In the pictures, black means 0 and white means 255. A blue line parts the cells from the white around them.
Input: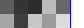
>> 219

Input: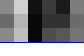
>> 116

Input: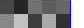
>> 49

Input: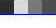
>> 78

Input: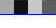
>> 94

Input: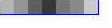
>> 201
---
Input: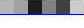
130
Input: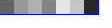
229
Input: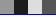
28
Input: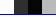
47
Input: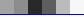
94
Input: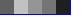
149
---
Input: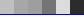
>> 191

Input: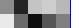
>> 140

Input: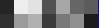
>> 37

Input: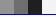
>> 147

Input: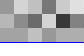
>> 152

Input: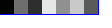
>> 3

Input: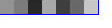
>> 147
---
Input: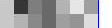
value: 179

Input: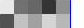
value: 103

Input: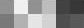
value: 189

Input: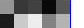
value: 65

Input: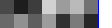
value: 156

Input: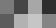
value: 69

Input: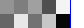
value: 160
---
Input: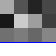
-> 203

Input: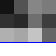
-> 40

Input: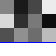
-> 47

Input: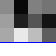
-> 32

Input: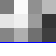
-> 239

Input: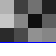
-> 134
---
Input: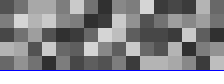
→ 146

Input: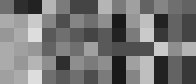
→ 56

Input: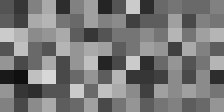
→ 117

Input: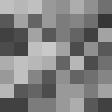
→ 163

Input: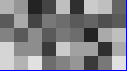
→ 170
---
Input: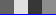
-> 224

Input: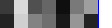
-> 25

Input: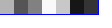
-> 200

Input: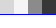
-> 245

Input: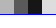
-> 90

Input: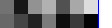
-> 14
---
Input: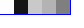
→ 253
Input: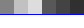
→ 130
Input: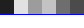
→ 31
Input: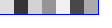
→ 222
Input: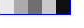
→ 233
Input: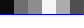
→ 12
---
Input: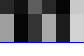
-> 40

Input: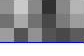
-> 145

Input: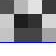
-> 80

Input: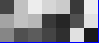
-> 68

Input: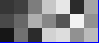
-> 54

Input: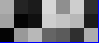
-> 173

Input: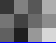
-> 54

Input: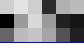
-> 207

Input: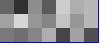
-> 102

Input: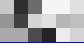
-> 200
